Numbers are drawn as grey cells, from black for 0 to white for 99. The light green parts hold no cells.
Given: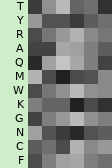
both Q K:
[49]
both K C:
[29]

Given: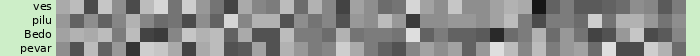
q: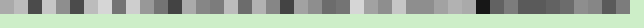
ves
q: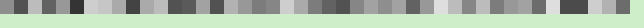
pevar
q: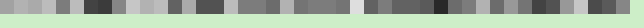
Bedo
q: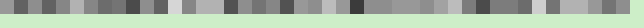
pilu

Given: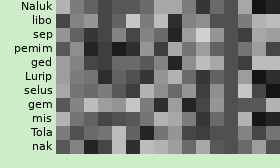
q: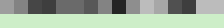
ged
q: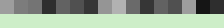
Lurip
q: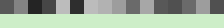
nak

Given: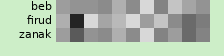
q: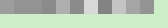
beb
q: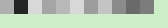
firud

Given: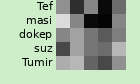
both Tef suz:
[42]
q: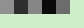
Tef
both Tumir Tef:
[56]

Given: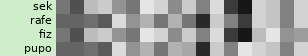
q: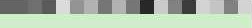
rafe

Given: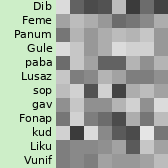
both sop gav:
[81]
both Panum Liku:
[77]
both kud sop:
[81]

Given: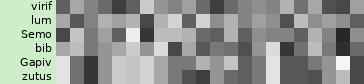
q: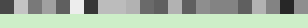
Semo
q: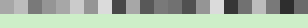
bib
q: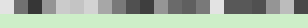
zutus

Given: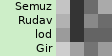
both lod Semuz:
[20]
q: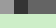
lod
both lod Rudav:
[20]
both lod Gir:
[60]
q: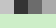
Semuz
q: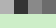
Rudav
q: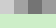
Gir

